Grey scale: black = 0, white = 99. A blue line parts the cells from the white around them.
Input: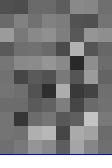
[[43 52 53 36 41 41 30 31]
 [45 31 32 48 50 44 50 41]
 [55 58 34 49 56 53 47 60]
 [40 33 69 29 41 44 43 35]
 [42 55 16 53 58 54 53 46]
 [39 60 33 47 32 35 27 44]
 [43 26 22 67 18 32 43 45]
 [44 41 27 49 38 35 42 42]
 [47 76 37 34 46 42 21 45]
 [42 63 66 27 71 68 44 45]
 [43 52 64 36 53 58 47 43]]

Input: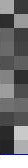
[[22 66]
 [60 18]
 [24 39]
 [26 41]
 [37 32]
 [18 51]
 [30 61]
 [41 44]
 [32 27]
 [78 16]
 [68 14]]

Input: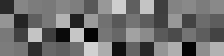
[[53 48 53 51 24 76 37 80 59 34 49 52 47 48 52 16]
 [36 42 26 59 25 36 45 34 44 60 12 70 47 37 14 58]
 [26 36 45 29 35 54 63 40 46  1 77  4 24 76 25 47]
 [69 55  1 68 58 15 39  6 67 81 43 37 40 17 46 48]]

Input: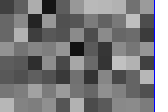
[[60 44 69 71 72 59 36  8 67 37 25]
 [30 74 47 38 48 33 31 59 14 53 40]
 [23 42 40 54 30 54 32 34 24 69 40]
 [58 46 54 21 35  7 58 49 52 45 57]
 [25 69 75 20 41 65 28 55 18 34 36]
 [71 39 28 52 20 44 22 32 37 31 34]
 [31 39 50 56 40 45 60 48 63 49 46]
 [48 54 53 35 29 69 33 56 49 51 71]]

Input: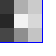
[[79 68 22]
 [84 94 15]
 [76 55 27]]

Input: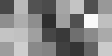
[[59 31 76 64 29 32 72 28]
 [74 97 31 62 18 55 67 55]
 [66 54 43 22 27 62 75 76]
 [79 39 20 25 51 53 80 61]]
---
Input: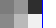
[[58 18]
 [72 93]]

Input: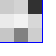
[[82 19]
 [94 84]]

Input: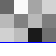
[[97 64]
 [50 72]]

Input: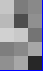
[[48 53]
 [30 56]]

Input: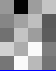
[[ 1 61]
 [63 74]]

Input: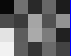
[[44 16]
 [23 64]]
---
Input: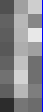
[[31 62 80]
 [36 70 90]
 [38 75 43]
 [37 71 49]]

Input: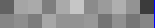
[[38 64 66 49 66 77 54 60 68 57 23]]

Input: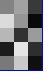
[[51 63 22]
 [71 19 60]
 [47 78  6]]

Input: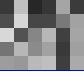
[[22 74 15 21 64 23]
 [84 32 52 71 25 64]
 [61 59 72 74 24 66]]

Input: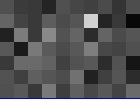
[[31 23 22 14 31 27 25 29 20 30]
 [13 48 22 53 32 39 17 39 29 33]
 [22 41 41 38 25 32 34 17 32  8]
 [31 34 22 47 24 37 28 34 26 41]]

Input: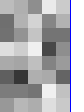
[[73 68 55 91 79]
 [44 57 76 45 45]
 [66 64 74 51 60]
 [48 48 45 93 75]]

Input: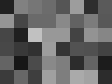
[[13 50 46 42 33 61 18 35]
 [27 12 75 59 59 26 57 52]
 [39  9 29 53 49 17 39 11]]

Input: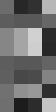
[[42 15 19 71]
 [52 64 81 16]
 [36 34 34 39]
 [44 56 59 18]]

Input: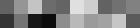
[[38 58 76 42 39 87 80 38 44 50]]
